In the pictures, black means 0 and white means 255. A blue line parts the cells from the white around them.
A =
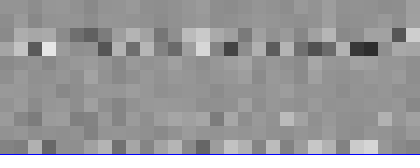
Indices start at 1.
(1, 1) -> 148
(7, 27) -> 146
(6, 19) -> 139
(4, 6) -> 143
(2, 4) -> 147
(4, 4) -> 230
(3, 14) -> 187
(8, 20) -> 151
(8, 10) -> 146
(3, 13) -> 143
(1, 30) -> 159
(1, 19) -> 149
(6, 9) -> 137
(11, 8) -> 180
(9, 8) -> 153
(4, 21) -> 180
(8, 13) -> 152
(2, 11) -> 145
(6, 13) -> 152
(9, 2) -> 135
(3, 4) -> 170
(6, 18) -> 158
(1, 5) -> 151
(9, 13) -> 166
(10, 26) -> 141
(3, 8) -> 124
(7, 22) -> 147
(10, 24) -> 155
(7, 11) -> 151
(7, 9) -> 150
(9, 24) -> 152
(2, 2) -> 154
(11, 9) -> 113
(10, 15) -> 148
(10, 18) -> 148
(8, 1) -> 147
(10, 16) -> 147
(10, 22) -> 149
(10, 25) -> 144

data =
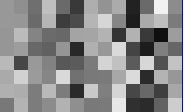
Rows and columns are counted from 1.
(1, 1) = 152
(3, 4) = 107
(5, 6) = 91
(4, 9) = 218
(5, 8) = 212
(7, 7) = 201
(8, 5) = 178
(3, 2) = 187
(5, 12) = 81
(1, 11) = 106
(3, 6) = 164
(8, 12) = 98
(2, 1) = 152
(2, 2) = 151
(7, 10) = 71
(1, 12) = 241
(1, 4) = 191
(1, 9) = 171
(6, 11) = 42
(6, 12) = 179
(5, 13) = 195
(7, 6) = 42
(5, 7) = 123
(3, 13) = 157
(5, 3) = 153
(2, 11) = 170
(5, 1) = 185
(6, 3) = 155
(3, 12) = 15
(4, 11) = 28
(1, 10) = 34
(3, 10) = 178

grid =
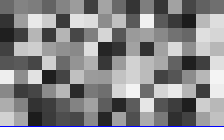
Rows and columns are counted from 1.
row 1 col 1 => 106
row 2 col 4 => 204
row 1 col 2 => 131
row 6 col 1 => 238
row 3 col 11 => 162
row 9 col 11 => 172
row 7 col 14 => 181
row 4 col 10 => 162
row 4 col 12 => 162
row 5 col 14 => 31
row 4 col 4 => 158
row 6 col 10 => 210
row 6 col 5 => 68
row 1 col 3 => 125
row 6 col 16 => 244
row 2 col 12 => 90
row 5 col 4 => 208
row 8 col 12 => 84
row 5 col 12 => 169
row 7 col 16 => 237
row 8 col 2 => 130
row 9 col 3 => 28
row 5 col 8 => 55
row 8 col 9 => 38
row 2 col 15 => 185
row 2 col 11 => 241
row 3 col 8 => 214
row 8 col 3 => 50
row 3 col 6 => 71
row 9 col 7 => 138
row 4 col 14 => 143
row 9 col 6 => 72
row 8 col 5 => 91
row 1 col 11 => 126
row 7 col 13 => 233

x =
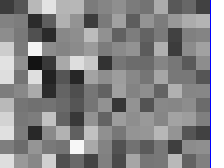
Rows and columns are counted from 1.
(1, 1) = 60
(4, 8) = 124
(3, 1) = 141
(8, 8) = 146
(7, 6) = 78
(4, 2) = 123
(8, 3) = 112
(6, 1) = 222
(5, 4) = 56
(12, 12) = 120
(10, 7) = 193
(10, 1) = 224
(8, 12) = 136
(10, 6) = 96
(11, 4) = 121
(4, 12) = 176
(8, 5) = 106
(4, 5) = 132
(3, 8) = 145
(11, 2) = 108
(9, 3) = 125
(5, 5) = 169
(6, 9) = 157
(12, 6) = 105
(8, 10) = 147
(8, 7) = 117
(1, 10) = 123
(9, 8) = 99
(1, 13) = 88
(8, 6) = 85
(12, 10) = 166
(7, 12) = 99
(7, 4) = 43
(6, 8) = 142
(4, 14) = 140
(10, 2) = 124

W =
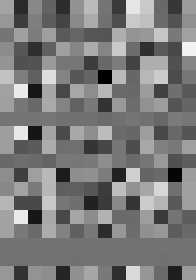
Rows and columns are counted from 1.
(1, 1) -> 163
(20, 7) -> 166
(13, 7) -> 144
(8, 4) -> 169
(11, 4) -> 172
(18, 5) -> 115
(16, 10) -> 107
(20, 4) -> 141
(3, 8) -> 85
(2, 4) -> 92
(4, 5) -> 159
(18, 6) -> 114
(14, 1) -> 136
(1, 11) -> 201
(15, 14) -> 159
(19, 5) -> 114
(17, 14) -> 105
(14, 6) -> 96
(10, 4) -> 163
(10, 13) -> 104
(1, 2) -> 42
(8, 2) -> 119
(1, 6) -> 146
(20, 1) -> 151
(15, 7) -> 33
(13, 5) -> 28
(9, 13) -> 123
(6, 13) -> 76
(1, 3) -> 136
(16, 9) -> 106
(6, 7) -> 101
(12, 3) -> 107
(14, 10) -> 145
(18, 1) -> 115
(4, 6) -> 134
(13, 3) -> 159
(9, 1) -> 116
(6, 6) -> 87
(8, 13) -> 85

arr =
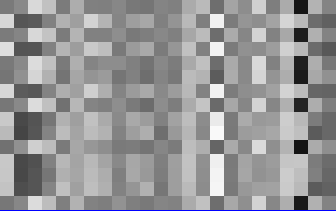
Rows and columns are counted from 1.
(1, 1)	122
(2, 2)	86
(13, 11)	153
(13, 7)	187
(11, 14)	189
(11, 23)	171
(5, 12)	136
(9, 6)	159
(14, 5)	192
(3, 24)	131
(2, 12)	128
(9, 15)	140
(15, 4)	189
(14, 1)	195
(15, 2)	135
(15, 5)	127
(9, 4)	118
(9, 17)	122
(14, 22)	185
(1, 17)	164
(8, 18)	134
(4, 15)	129
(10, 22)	191
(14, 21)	202
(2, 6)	159
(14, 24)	98
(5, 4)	192
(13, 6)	166
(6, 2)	145
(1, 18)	141
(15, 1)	119
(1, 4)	193
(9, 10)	169

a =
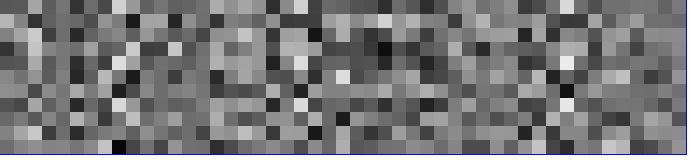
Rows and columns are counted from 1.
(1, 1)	88
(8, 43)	82
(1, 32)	80
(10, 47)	145
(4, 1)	52
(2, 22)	61
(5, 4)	89
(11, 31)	132
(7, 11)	136
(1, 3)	166
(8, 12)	108
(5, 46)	119
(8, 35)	103
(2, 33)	60
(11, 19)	121
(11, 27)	93
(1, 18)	166
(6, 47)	61
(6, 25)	221
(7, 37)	91
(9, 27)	128
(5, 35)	109
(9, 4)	133
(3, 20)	53
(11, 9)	7
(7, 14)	132
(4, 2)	104
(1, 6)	52
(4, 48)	119
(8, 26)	71
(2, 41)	57
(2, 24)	158
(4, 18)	128
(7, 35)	118
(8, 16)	160
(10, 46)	95
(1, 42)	110
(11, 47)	76
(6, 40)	35

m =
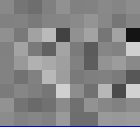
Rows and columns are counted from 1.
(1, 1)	137
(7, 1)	123
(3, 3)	162
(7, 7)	113
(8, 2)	116
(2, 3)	122
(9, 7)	110
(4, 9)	130
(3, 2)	121
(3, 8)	118
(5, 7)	93
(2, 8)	136
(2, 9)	118
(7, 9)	74
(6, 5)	157
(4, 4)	97
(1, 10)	141
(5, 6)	129
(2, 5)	133
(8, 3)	106
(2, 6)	138
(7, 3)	127
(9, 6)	110
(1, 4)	128
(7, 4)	118
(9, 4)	129
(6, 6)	122
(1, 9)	133
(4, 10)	207

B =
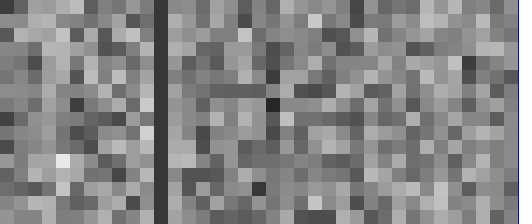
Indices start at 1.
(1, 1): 62
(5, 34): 61
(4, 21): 100
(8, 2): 134
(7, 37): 125
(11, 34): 127
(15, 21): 141
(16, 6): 128
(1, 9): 118
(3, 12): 55
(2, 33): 146
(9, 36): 93
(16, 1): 148
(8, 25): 142
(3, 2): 178
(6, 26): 145
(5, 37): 150
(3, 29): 133
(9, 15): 129
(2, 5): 136
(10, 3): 140
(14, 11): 138
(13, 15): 83
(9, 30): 174
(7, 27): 91
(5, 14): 93
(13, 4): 158
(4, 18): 153
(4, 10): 127
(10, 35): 179
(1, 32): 149
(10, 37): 137
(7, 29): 162
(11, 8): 162
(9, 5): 127
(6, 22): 161
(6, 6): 84
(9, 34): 134
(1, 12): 55

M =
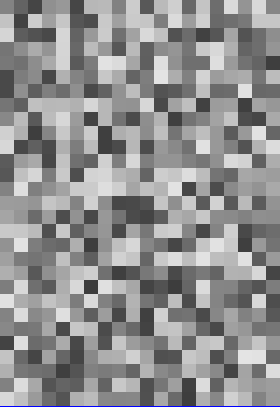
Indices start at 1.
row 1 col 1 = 131
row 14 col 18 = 157
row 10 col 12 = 191
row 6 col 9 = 171
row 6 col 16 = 156
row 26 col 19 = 226
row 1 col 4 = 144
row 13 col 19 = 162
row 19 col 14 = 189
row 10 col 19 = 226
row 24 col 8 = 75
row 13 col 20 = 157
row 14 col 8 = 222
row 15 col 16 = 210
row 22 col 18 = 84
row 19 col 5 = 192
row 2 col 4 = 160
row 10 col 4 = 134
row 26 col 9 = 176
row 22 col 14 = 76
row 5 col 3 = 141
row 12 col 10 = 215
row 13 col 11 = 100
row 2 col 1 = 195
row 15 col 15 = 90
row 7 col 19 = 104
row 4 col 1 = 117
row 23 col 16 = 135
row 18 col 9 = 191
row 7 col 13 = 90
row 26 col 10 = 208
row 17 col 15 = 71
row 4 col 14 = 117
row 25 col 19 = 197
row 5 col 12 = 223
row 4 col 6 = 104
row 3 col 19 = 109
